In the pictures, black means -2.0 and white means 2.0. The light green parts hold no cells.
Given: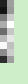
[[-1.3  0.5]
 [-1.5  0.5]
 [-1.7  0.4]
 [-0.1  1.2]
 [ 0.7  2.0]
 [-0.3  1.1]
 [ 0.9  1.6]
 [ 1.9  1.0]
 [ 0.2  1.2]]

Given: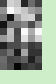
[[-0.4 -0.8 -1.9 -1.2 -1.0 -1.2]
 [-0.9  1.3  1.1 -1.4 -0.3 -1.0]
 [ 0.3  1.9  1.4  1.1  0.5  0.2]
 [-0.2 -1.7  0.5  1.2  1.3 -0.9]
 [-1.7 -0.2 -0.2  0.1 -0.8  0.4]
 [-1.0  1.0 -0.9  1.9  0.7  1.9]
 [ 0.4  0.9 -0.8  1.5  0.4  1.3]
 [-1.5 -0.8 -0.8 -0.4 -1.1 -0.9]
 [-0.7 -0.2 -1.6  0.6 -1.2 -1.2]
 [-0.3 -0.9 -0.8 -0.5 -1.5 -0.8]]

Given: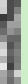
[[ 0.5 -0.3  0.3]
 [ 1.3 -0.8 -0.6]
 [ 1.2 -0.8  0.0]
 [-1.1 -0.8  0.6]
 [-0.6  0.5  0.5]
 [-0.3  0.3  0.0]
 [ 0.2 -0.4 -0.4]
 [ 1.1 -0.7 -0.2]
 [ 1.4 -0.4  0.0]
 [ 0.8 -0.6 -0.1]
 [ 1.6 -1.0  0.0]
 [ 0.6 -0.1  1.3]]

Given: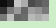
[[-0.1  1.0 -0.4 -0.3  0.9  0.7  0.9]
 [-1.8 -1.5  1.1  0.7 -0.8 -0.6 -0.4]
 [-1.2 -0.1  0.4 -0.4  0.5  0.3 -0.1]]

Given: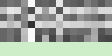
[[-0.4 -0.2 -0.6  0.9  1.9 -0.8  0.8 -0.9  0.3 -0.9 -0.5 -0.6  0.3  0.7
  -0.8 -0.9]
 [-0.4 -0.2 -0.3  0.3  1.9 -0.5 -0.4 -0.6  1.6 -0.4 -0.5 -0.6  0.0 -0.3
  -0.6 -0.2]
 [ 1.0  1.6  1.5  0.0 -0.8  1.6  0.5  1.5 -0.6  1.6  1.2  1.5  1.1  0.8
   1.4  1.4]
 [-0.5  0.5 -0.4  0.2  1.5  0.0  0.2  0.0  1.4 -0.2 -0.4  0.3  0.0 -0.2
  -0.6  0.1]
 [ 1.3  0.9  1.2  0.0 -1.2  1.5  1.2  1.3  0.9  1.4  1.3  1.3  1.1  1.0
   1.0  1.4]
 [-0.4 -0.2 -0.5  1.0  1.9 -0.6 -0.3 -0.7  1.2 -0.4 -0.2 -0.3 -0.3  0.6
  -0.7 -0.3]]

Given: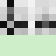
[[ 1.2 -1.7  1.0  0.9  1.6  0.9  1.3  1.0]
 [ 1.6 -1.8  1.6  1.6  1.8  1.4  1.4  1.5]
 [ 1.3 -0.3  1.3  1.3  1.7  1.5  1.3  1.6]
 [ 1.2 -1.0  1.4  1.2  1.6  1.2  0.6  1.1]
 [-1.8  0.7 -1.6 -1.5  1.8 -1.6 -0.7 -1.5]]

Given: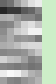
[[ 0.5  0.1  0.0  0.3  0.5  0.8]
 [-0.4 -0.2  0.5  1.0  1.5  1.7]
 [-1.4 -1.1 -1.1 -0.6 -0.4  0.1]
 [ 0.7  0.8  0.4  0.1  0.1 -0.2]
 [ 0.0  0.1  0.7  1.3  1.5  1.1]
 [ 0.2  0.7  1.2  1.4  1.8  1.8]
 [ 0.4  0.7  0.3  0.4  0.3 -0.1]
 [ 0.7  0.8  1.0  1.3  1.4  1.4]
 [ 0.1  0.2  0.2  0.3  0.7  1.1]
 [ 1.3  1.0  0.9  0.5  0.0  0.2]
 [ 0.1  0.0 -0.1  0.0 -0.2 -0.1]
 [ 1.7  1.9  1.8  1.3  0.8  0.6]]

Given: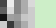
[[ 1.2 -1.1  0.1  0.7  1.2]
 [-0.9  1.7  0.1  0.7  1.4]
 [-0.5  1.4  0.1  0.7  1.2]
 [-1.7  0.5  0.4  1.1  1.2]]
